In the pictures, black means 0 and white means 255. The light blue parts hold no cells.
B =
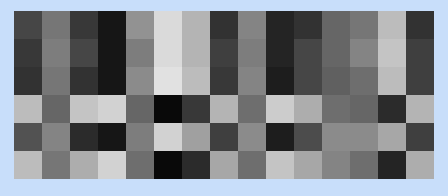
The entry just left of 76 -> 29
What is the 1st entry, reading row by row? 70
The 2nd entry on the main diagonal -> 125
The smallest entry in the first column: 50
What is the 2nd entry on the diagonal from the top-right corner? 196
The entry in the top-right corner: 50
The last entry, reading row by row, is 173
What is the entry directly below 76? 167
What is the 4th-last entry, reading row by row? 132
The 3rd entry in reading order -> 56
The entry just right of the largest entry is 188
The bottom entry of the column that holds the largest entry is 9
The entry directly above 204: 29
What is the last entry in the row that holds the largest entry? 63
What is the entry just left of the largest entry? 139
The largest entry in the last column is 180
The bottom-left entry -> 188
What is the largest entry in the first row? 218
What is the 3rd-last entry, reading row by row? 110
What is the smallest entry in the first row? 22
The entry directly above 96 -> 102
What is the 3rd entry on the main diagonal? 50

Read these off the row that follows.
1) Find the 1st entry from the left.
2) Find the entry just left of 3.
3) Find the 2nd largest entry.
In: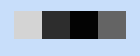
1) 212
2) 45
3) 100

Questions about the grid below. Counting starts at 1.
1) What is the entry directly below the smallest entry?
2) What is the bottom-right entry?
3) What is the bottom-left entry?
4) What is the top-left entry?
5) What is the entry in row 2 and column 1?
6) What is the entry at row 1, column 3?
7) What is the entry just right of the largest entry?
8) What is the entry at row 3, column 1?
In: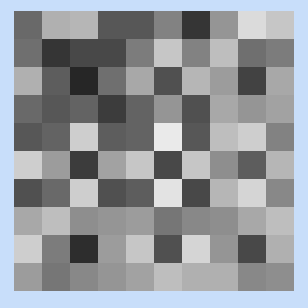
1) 99
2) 142
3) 156
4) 105
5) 111
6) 182
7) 87
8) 176
